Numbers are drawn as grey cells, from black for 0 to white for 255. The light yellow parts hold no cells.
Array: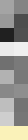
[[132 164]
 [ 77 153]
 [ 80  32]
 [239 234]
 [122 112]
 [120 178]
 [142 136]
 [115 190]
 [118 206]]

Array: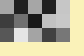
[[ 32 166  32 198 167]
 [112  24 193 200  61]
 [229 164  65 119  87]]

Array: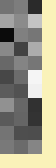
[[125  42 115]
 [139 195 164]
 [128 118  11]
 [ 66 172 137]
 [132 118 104]
 [108 245  71]
 [ 82 240  92]
 [103  49 145]
 [101  51  90]
 [ 78  77 116]
 [107 133 121]]

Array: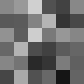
[[153 208  81  66 136 136]
 [ 91 131 181  52  72  89]
 [ 93 206 121 151 134 146]
 [179  77  65  91 102 103]
 [116  41  53 124  96 134]
 [169  81 104  21 100  70]]

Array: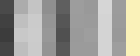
[[172 196 143  95 157 153 214 156  74]
 [191 203 149  86 156 155 212 155  65]
 [200 204 152  80 154 158 212 153  60]
 [190 203 148  88 155 155 212 158  68]]

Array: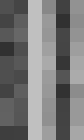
[[ 69 192 136  65 146  80]
 [ 94 192 153  49 140  68]
 [103 192 150  70 147  88]
 [ 79 192 160  69 158  49]
 [ 88 192 170  54 167  79]
 [ 74 192 155  85 171  79]
 [ 95 192 152  50 140  67]
 [ 87 192 146  66 153  97]
 [ 86 192 144  67 153  98]
 [ 63 192 158  68 167  62]]

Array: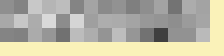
[[131 200 181 189 132 164 138 146 127 142 163 115 172 163 143]
 [199 172 217 140 213 159 173 171 164 152 148 142 155 165 168]
 [129 171 150 113 188 173 148 189 150 114  63 146 146 186 132]]

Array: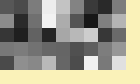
[[ 75 124 237 195 131  58  41 124  87]
 [ 42 112 242 172  84  23 128 180 140]
 [ 31  98  37 167 184 205  55 106  54]
 [124 114 103 101  80  95 125 151 120]
 [143 136 185 102  76 241 121 224  74]]
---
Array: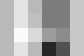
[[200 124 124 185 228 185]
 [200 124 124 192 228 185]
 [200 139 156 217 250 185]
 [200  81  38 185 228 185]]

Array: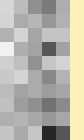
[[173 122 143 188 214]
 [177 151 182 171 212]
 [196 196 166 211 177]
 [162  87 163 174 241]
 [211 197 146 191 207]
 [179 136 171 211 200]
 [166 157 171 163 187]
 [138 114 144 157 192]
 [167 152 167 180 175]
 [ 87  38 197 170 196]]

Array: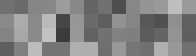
[[154 190 154 148 135  78 112 100 136 156 135 134 107 113]
 [ 96 143  81  88 133 146  94 106 150  71 186 138 171 138]
 [ 95 147 101  92 127 129 113  98 152  60 194 138 167 132]
 [112 152 175 112 118 151 111 174 175 117 116 188 128  95]]

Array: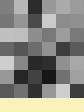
[[156 171 153  44 183 127]
 [144 140 202  74 149 119]
 [121 157 120 141 190 192]
 [ 91  61 146 109  85 102]
 [168 144  46  41 135 206]
 [160 113  22  66  38 152]
 [ 60 206 150  47 113  89]]

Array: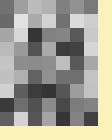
[[120 146 128 178 187 159 114]
 [205 219 113 210 171 225 106]
 [201  89 133 129  53 215 166]
 [213  66  61 170  83 154 186]
 [167  89 190 142 139 141 196]
 [195 111 112 145  98 176 192]
 [194 157  86  52  60  94 208]
 [131 124  72 139  80 110  58]
 [ 64 131  54 164  85 211  96]]

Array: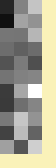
[[196 130  38]
 [146 163  16]
 [182 117 118]
 [108  96 109]
 [ 79 123  83]
 [133 129 116]
 [255 167  59]
 [133 111  58]
 [147 198 121]
 [ 99 188  66]
 [207  85 160]]

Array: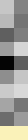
[[131 198]
 [116 185]
 [126  95]
 [213 157]
 [ 94   4]
 [197 142]
 [216 202]
 [118 165]
 [155 108]]

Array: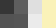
[[223  94  54]
 [235  85  83]]
